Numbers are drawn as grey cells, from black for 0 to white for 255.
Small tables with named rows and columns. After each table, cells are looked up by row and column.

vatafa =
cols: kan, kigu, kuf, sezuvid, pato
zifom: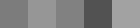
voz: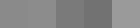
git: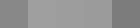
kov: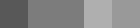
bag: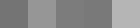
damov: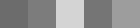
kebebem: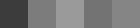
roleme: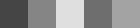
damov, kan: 108
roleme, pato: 163
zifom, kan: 124
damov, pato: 157
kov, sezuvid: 175
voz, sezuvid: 114
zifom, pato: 162
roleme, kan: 69
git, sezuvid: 155
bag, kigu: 150
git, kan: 136
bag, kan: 116
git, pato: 124
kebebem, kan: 60
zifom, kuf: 129
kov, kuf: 124
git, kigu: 159

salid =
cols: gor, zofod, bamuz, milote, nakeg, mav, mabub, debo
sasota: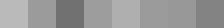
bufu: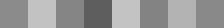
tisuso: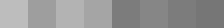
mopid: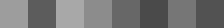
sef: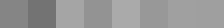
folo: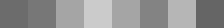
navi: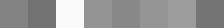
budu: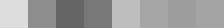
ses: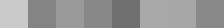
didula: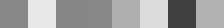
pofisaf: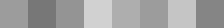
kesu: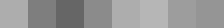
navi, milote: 148
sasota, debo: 131
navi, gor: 131
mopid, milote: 140
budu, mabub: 157
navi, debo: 116
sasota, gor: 186
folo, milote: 203
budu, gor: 221
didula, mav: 219

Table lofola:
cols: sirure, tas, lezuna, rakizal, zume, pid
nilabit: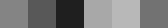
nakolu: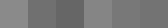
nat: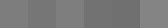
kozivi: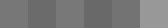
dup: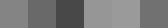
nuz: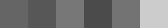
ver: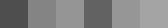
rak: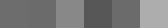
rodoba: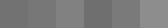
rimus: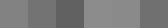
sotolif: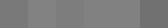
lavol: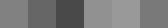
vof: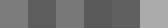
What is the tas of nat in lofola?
118
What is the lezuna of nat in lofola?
126
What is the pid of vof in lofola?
171
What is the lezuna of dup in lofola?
72
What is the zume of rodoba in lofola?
122
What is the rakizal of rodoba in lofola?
111
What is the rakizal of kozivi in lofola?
105
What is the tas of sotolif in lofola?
130
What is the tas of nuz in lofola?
87
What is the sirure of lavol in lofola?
129
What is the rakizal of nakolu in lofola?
133
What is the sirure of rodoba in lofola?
114

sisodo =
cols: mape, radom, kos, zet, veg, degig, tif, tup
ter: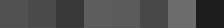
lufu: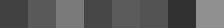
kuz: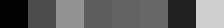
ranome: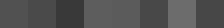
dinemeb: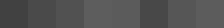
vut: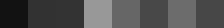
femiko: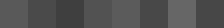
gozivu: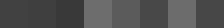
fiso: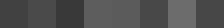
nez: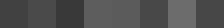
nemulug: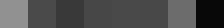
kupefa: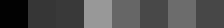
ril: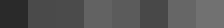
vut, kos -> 51
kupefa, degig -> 72
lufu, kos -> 122
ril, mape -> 42
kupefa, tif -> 108
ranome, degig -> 72
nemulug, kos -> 57
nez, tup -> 71
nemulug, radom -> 74
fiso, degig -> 72
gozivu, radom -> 63
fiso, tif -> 108
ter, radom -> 74
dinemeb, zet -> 93
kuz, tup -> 207
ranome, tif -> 108
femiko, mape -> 89
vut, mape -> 18
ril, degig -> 72
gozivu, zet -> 109
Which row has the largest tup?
kuz

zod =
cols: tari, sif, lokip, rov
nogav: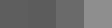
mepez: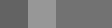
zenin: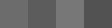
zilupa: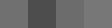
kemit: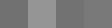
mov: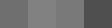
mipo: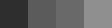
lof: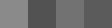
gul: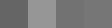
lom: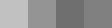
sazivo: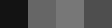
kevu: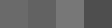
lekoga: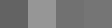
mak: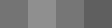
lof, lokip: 114
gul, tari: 101
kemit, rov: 121
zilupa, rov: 119
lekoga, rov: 117
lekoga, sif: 150
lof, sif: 82
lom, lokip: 111
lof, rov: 91

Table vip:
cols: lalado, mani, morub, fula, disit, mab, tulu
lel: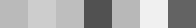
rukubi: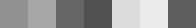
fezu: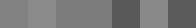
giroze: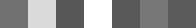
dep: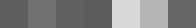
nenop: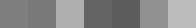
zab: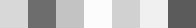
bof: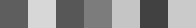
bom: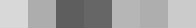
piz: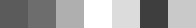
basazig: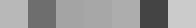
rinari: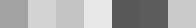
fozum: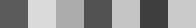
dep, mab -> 180
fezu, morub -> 125
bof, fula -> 124
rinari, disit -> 88
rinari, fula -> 231
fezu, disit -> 88
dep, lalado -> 95
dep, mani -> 113

